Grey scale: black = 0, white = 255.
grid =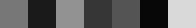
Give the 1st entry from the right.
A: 217
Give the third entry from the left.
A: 146
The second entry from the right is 7
